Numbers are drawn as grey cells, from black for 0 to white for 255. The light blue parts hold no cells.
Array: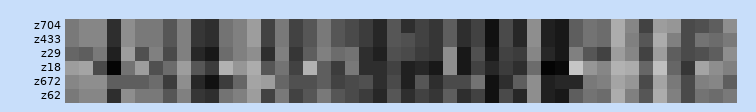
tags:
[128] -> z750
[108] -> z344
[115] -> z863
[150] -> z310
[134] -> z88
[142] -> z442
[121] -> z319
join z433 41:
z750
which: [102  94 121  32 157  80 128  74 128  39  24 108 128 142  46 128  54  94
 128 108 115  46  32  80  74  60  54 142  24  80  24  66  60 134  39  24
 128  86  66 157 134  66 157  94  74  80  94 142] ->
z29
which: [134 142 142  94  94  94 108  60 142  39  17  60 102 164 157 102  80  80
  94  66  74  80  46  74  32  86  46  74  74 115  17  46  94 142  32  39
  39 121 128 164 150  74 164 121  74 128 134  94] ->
z672

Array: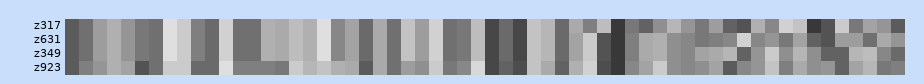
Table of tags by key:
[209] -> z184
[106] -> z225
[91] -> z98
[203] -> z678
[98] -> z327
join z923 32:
z327
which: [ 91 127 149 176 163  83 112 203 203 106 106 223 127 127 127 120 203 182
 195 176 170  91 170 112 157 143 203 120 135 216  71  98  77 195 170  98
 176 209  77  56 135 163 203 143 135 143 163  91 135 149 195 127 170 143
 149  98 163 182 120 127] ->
z923
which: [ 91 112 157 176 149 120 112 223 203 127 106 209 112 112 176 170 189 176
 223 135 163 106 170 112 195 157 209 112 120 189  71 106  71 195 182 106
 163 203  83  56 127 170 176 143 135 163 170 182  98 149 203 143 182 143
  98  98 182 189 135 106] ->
z349

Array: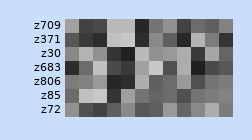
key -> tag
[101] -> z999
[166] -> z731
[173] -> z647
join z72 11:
z647
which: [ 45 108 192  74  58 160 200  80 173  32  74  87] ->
z683

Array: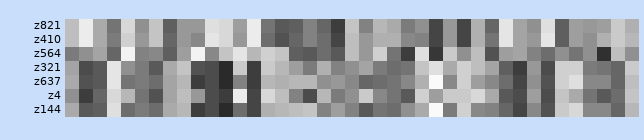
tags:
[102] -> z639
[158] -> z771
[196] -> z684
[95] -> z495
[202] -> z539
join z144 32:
z639
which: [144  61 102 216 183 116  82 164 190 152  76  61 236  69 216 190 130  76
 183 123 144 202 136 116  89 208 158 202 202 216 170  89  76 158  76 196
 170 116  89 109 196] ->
z4
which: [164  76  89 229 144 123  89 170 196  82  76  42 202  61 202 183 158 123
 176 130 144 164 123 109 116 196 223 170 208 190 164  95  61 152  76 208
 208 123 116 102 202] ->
z321
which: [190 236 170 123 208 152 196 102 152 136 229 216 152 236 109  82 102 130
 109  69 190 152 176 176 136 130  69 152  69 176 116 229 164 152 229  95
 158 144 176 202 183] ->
z410

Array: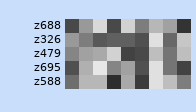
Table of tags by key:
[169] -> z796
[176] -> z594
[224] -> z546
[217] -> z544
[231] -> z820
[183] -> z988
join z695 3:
z820
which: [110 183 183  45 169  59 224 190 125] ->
z588
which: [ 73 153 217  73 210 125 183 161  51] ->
z688
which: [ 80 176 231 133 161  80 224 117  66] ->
z695

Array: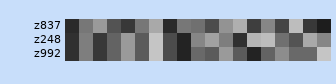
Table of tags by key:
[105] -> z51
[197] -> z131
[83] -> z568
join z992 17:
z51
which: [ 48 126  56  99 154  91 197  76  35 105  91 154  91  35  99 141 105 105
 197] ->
z992
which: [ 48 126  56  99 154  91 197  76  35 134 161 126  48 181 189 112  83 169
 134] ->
z248

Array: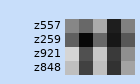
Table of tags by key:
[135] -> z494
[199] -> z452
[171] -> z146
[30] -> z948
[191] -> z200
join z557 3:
z146
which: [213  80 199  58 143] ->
z921

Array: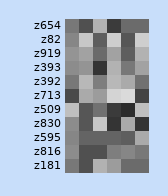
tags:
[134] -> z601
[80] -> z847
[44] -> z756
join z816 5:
z601
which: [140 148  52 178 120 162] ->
z393
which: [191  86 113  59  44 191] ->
z509
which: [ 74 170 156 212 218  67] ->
z713

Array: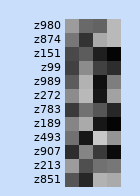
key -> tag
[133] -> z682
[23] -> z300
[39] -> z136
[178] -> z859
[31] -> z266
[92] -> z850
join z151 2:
z850
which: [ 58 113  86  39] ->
z783
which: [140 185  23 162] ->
z272

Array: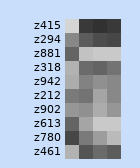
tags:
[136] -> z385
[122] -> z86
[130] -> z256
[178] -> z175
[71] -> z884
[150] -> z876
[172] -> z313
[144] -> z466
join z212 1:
z86
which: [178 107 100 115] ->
z318

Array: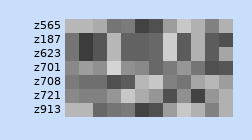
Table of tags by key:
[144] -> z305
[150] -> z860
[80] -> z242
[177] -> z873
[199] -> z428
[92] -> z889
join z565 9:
z428
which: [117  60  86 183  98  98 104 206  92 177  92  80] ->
z187
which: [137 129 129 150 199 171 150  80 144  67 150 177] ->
z721
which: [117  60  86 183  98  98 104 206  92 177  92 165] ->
z623
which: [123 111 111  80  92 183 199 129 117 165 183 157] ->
z708

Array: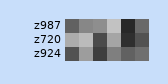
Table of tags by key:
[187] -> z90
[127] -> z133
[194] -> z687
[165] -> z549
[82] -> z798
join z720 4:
z549
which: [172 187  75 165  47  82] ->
z720
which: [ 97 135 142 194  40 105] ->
z987
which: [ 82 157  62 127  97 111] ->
z924

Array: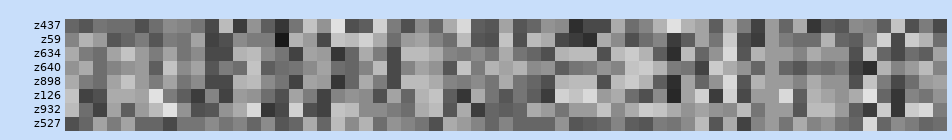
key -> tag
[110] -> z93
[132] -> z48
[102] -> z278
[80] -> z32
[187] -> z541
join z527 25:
z48
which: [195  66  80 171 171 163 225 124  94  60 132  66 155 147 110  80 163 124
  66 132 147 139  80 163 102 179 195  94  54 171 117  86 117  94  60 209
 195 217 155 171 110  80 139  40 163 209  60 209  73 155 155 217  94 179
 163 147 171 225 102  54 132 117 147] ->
z126
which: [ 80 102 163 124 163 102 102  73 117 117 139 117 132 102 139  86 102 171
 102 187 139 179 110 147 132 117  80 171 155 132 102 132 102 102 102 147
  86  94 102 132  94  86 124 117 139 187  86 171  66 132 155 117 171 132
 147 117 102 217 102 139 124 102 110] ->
z527

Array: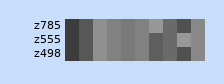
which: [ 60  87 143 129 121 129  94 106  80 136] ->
z498
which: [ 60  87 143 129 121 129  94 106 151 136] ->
z555

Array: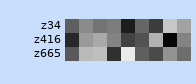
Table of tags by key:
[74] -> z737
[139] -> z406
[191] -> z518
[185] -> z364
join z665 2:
z364
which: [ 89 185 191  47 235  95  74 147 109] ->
z665
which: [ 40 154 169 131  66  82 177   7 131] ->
z416

